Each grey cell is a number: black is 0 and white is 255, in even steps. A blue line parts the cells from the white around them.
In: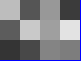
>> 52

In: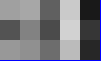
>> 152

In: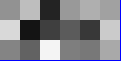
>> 132

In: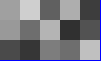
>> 74

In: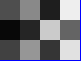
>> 65

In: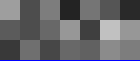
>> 57

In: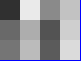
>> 117
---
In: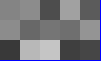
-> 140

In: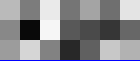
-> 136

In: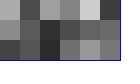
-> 140

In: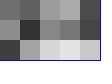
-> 141

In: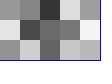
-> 229

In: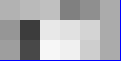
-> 150

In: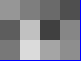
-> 93

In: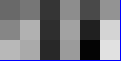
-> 134
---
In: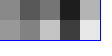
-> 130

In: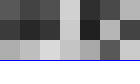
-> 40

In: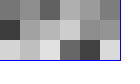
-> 162

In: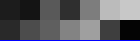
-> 76

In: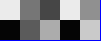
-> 91

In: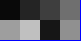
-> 192

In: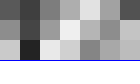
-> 69

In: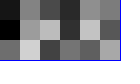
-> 156
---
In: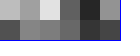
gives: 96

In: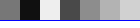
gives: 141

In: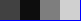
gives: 13

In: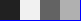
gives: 241

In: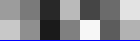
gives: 69

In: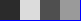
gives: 220

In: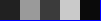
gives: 59

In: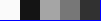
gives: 165

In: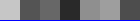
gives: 143
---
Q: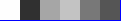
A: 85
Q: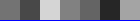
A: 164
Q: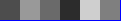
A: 127
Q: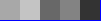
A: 51
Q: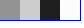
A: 252
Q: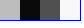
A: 248
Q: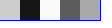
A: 169
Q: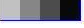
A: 9
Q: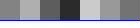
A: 115
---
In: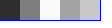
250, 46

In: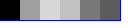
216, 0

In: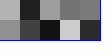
205, 18

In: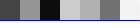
243, 13

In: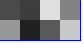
224, 33

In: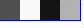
249, 20

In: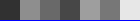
231, 49

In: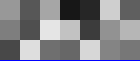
229, 23

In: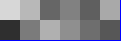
215, 47
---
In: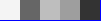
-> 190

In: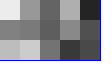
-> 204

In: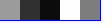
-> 155

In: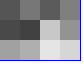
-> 214

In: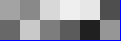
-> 231

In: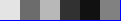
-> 184

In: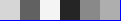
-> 214
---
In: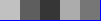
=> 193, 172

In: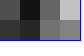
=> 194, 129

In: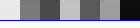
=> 233, 194

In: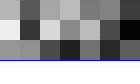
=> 238, 216

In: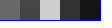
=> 206, 104

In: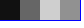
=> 207, 145

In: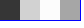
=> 252, 210

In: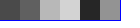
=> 211, 184

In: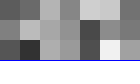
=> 241, 207
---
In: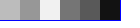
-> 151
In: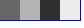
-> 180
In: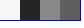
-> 37
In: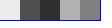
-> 79
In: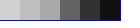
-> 190
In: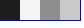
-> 244
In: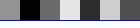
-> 2
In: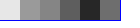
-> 154
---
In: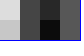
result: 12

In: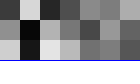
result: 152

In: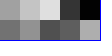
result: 94

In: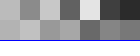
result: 133

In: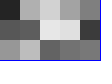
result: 224

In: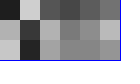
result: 141

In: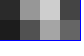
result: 165

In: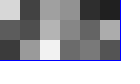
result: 100

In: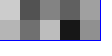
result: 23

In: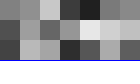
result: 208
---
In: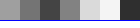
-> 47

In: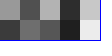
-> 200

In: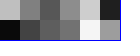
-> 31

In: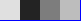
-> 189

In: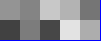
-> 117

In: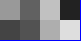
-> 34
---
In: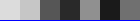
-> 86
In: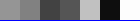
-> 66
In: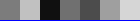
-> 16
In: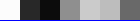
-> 12
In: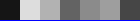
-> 178
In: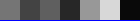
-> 95
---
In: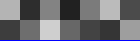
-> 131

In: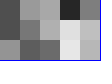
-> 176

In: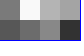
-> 180

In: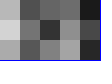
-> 51

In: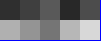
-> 89

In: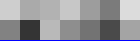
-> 178

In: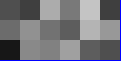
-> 114
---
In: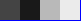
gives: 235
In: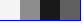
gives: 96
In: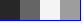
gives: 157
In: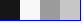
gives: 198
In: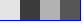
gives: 86
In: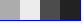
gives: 34
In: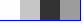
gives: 156
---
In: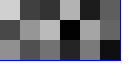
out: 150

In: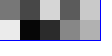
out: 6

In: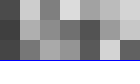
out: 175

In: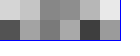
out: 163

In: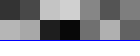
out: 168

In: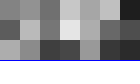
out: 186
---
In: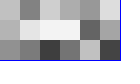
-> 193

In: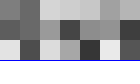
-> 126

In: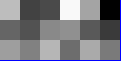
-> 189

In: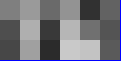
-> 127

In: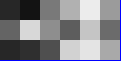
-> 39

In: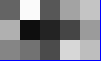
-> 100

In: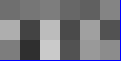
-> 111

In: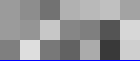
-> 155
